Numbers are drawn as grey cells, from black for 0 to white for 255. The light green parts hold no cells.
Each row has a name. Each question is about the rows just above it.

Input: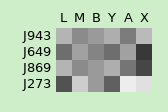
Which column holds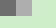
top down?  Y
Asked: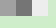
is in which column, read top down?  A
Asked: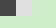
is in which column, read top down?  X
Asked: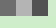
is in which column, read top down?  L

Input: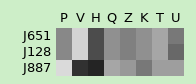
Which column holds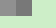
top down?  K
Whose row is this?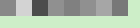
J651
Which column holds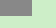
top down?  P
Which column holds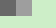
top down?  U

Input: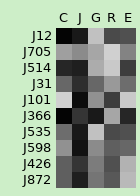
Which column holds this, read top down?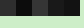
J
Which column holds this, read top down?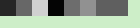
C

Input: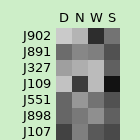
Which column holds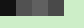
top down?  S
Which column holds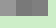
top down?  N
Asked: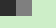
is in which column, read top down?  W
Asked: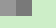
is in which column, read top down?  N
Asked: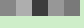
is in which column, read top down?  N

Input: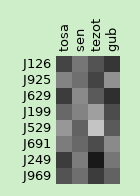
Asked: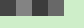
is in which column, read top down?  tosa
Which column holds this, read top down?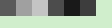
tezot
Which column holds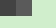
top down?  tezot
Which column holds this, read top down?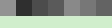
gub
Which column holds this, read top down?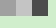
tezot

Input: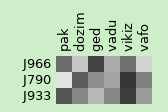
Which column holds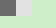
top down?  pak
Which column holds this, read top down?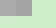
vadu

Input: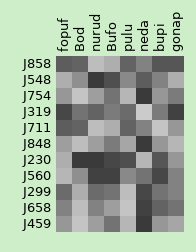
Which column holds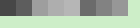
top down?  fopuf
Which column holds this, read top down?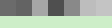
pulu

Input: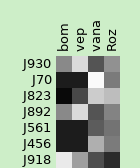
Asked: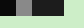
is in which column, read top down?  bom
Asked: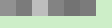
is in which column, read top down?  Roz
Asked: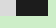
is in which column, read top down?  vep

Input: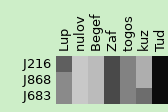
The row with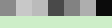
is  J868
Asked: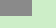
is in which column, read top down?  Lup
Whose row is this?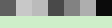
J216

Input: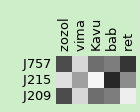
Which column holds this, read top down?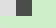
zozol
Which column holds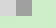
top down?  vima
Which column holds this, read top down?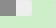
ret
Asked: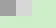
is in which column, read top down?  vima

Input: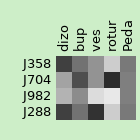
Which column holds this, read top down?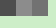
bup
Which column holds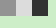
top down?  ves
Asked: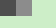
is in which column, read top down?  bup
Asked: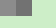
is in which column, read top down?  bup

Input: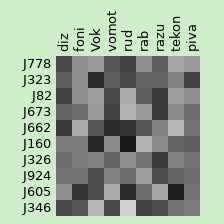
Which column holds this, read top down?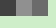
piva
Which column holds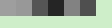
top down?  Vok

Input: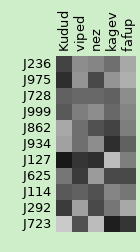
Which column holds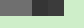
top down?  viped
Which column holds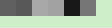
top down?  Kudud
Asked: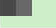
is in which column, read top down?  nez
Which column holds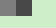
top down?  fafup
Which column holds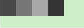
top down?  fafup
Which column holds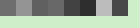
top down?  kagev

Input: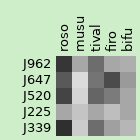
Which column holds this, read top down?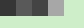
roso
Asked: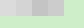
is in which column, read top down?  musu
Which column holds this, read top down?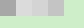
musu
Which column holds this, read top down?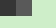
roso
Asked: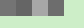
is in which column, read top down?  tival

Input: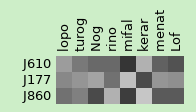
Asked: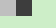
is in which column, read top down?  mifal
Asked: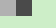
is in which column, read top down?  kerar
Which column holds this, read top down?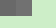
rino
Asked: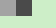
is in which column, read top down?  Nog

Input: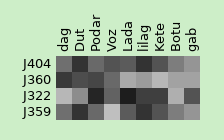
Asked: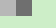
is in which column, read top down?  dag
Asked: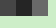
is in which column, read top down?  Podar
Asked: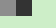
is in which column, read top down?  Dut
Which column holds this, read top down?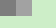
Botu
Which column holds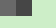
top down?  Podar

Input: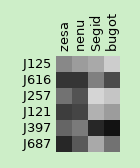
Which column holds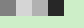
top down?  Segid
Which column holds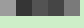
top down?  nenu
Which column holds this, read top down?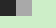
Segid
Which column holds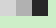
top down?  Segid
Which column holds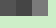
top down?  nenu

